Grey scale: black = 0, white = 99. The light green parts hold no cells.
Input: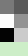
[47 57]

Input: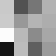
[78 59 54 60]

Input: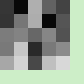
[21 46 40 47 84]

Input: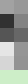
[63 51]

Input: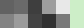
[38 60]

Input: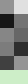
[57 45]
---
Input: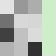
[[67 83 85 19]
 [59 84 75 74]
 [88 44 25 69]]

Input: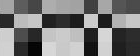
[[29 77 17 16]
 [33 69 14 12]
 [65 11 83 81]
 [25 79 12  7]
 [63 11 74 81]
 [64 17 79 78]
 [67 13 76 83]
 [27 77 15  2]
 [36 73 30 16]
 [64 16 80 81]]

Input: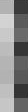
[[23 35 41 21 37 34 20 39]
 [69 82 78 73 70 69 74 77]]

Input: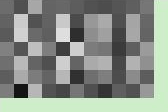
[[46 40 39 60 56 36 59]
 [37 64 65 37 69 54 32]
 [33 31 26 23 28 30 37]
 [30 66 62 46 69 49 20]
 [32 59 55 48 66 43 31]
 [36 29 18 80 39 19 46]
 [40 78 86 24 80 71 27]
 [39 38 37 49 31 39 32]
 [65 32 41 74 39 48 71]
 [31 79 81 33 72 66  8]
 [42 38 35 50 43 36 48]]

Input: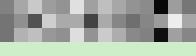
[[46 65 52]
 [61 92 62]
 [ 3 60  6]
 [54 52 50]
 [57 43 53]
 [65 52 67]
 [74 66 79]
 [62 26 57]
 [87 66 86]
 [57 66 56]
 [61 80 59]
 [78 32 74]
 [65 56 69]
 [50 45 45]]

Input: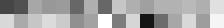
[[87 95]
 [68 61]
 [72 84]
 [69 65]
 [69 42]
 [62  8]
 [68 83]
 [77 48]
 [40 99]
 [68 63]
 [40 56]
 [60 79]
 [59 85]
 [65 77]
 [31 66]
 [27 84]]
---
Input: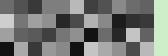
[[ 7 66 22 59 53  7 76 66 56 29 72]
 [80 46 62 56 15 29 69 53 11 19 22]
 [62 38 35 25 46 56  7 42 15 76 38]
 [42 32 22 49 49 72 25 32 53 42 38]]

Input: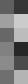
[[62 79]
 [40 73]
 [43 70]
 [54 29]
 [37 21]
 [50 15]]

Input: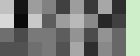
[[32 32 43 47 32 65 18 53 40]
 [43 29 47 47 36 57 29 57 40]
 [75  8 61 50 25 61 22 65 18]
 [84  4 78 36 61 72 53 15 25]]

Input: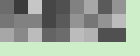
[[65 53 73 39 42 73 69 31 31]
 [46 50 50 27 35 57 46 57 73]
 [42 23 77 27 31 50 65 35 57]]

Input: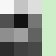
[[96 76 86]
 [55 62 38]
 [17 25 28]
 [31  7 46]]

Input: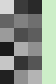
[[10 67 56]
 [13 56 70]
 [39 50 43]
 [60 30 36]
 [84 23 16]
 [77 20 33]]

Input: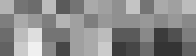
[[38 79 93 53 27 62 66 79 23 27 42 20 20 38]
 [42 73 86 45 45 62 66 73 35 35 53 23 31 49]
 [49 66 59 49 70 62 49 59 56 56 59 53 59 53]
 [70 45 42 73 35 45 66 62 56 76 45 66 62 73]]

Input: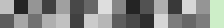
[[36 65 44 68 75 25 79 71 36 28 18 83 48 40 48]
 [75 14 58 25 62 28 40 86 52 14 32 68 22 83 58]]
